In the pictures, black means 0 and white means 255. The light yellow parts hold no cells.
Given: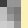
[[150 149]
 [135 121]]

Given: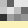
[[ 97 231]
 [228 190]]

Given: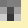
[[127 126]
 [ 76 161]]

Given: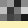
[[156  35]
 [ 56 122]]

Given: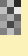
[[191  42]
 [ 71 233]]

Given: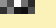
[[ 76 251]
 [124  24]]
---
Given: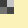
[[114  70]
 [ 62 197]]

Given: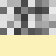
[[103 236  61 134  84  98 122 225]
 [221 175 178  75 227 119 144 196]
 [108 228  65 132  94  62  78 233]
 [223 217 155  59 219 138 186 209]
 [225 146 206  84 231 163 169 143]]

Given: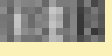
[[136 101 146 116 117 110 133 183 175 109 124  75  94 120  99]
 [125 111 143 132 129 137 104 158 124 123 126  79 125  71  94]
 [140  98 153 114 120 107 135 198 183 108 125  62  90 120  95]
 [117 114 196 136 107 136 126 184 163  98 131  56 100 106  85]
 [120 110 195 132 108 127 133 194 174  97 132  55  94 115  88]
 [125 108 183 141 130 148 100 179 126 119 134  54 127  55  77]]

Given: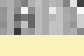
[[157 176  56 161 150 186 170 194 193 167 174 136]
 [169 176 150 127 176 191 170 183 176 130 226  64]
 [148 176 139 245 142 186 170 233 193 167 156 248]
 [151 176  94 120 103 186 170 181 193 171 161 206]
 [142 176 129 195 101 186 170 194 195 167 150 206]]

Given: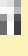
[[107 252  62]
 [235 224 159]
 [251 249 186]
 [149 237  85]
 [107 254  64]]

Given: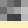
[[146  67  62 184]
 [138 112  88 160]
 [106 144 167 194]]
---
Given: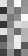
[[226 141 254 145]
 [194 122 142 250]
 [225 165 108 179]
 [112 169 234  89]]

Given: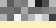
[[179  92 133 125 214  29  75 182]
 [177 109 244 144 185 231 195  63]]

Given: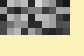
[[ 30 193 167 187  38 216 170 145  43  21]
 [ 34 187 152 196  36 190 183 159  65  36]
 [ 73 159 182  53 159 114  45  36  50  68]]

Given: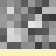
[[130 149 133  92 151 111  80 156]
 [156 138 150 108 119 192  66  57]
 [105 217 194 174  71  83  87 155]
 [171  92  94 138 145  61 120  75]]

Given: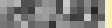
[[172 162 178  80  82 112 147 139  70 202 116  90 138  91 121]
 [125  95 172 104 122 148 158 125 141 107  61  67 201  82  91]]

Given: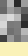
[[111 179  41 157]
 [201 218 187  66]
 [191 112 123 182]]

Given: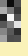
[[127  12  78]
 [ 35 247  83]
 [134  89  45]]
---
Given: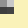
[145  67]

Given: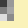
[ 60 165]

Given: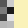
[86 27]

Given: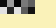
[12 37]

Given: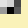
[226   3]

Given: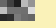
[103 115 123]
